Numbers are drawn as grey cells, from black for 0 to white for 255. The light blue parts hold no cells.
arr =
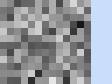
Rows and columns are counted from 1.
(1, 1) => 154
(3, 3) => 183
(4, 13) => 99
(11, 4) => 164
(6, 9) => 205
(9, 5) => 142
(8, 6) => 112
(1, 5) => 103
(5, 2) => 124
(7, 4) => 132
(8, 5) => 98
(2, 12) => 199
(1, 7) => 131
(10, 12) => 130
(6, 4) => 87
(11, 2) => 137
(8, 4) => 154
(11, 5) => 203
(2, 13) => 103
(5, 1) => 200
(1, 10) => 161
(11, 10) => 87
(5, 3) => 140
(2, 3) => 168
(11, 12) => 150
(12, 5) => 44
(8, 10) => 182
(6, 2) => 176
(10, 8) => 148
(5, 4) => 107
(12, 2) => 89
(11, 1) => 139

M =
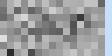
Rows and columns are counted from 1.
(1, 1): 134
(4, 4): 119
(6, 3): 159
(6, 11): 125
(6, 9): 166
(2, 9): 181
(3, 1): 106
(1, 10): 179
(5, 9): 95
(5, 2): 144
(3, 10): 142
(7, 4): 154
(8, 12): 166
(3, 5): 158
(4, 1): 173
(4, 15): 147
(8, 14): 170
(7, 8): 134
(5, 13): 146
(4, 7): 121
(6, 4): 125
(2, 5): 101
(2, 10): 155
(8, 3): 157
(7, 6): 159
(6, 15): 157
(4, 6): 135
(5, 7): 114
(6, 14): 166
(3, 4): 214
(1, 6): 155
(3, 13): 133
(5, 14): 162
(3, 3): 196
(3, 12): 58
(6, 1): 222

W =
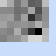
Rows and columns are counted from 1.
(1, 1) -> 200
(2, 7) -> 142
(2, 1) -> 137
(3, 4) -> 161
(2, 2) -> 136
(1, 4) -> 151
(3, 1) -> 153
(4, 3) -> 145
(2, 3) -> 111
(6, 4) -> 170
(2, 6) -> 79
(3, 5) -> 48
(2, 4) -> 117
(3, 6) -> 102

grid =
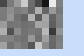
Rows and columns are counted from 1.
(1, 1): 72
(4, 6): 165
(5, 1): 175
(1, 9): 127
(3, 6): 91
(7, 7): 138
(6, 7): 159
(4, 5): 115
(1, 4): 203
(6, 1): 131
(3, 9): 128
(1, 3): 154
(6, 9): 125
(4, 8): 95
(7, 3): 130
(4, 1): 155

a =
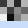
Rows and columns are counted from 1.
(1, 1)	58
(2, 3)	140
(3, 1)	241

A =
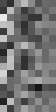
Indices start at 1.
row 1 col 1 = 75
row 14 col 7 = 110
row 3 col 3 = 99
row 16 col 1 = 178
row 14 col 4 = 164
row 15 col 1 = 35
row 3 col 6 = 53
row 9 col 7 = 106
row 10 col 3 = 90
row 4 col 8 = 130
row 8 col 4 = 79
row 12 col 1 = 183
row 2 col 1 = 56
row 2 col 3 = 112
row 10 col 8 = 133
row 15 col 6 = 143
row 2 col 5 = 89
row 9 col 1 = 82
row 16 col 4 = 166
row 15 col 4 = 62
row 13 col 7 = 83
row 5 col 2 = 185
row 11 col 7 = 137
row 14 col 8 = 106
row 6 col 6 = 69
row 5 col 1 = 60
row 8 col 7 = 105
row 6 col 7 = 122
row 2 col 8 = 119
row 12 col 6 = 171
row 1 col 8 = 102
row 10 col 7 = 131
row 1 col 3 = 144

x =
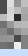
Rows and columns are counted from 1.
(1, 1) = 76
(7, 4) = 129
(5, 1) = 134
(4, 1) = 114
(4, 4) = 185
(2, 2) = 211
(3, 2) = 216
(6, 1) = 148

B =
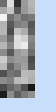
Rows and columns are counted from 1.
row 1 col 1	110
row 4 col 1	179
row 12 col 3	186
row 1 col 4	154
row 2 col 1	169
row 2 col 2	197
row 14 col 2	141
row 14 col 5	143
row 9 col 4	152
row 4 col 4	136
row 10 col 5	84
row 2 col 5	174
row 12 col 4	192
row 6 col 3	222
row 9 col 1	202
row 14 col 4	123
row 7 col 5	124

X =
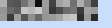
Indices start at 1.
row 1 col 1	176
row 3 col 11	199
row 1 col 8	67
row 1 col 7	157
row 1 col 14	64
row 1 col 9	163
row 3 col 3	158
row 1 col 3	84
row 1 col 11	112
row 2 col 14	153
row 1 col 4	115
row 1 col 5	152

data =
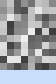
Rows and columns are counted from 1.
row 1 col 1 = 161
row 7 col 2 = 68
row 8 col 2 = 113
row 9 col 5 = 167
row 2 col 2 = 178
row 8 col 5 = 131
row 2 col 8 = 197
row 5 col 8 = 63
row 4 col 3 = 131
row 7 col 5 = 106
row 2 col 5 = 194
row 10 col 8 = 102
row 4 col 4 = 135
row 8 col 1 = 214
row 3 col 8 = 117
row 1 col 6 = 194
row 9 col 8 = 208
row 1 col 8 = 136
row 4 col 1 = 203
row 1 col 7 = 186
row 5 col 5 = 236
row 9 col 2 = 231
